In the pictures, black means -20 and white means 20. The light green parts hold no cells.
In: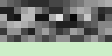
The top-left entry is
-1
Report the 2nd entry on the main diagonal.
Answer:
-15
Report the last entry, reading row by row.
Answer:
-11
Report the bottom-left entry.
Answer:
3
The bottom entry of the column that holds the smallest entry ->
-9
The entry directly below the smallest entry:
-15
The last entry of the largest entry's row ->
-5
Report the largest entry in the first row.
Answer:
7
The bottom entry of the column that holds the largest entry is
3
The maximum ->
15
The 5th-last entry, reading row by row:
-9
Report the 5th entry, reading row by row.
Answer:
-13
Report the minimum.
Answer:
-19
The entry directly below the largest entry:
-15
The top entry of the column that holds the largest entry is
-9
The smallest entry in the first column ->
-15
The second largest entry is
11
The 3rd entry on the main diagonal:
-17
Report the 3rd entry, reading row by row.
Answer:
-7
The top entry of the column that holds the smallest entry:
-3
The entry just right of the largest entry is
-9
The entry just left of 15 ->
7
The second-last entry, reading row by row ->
-3
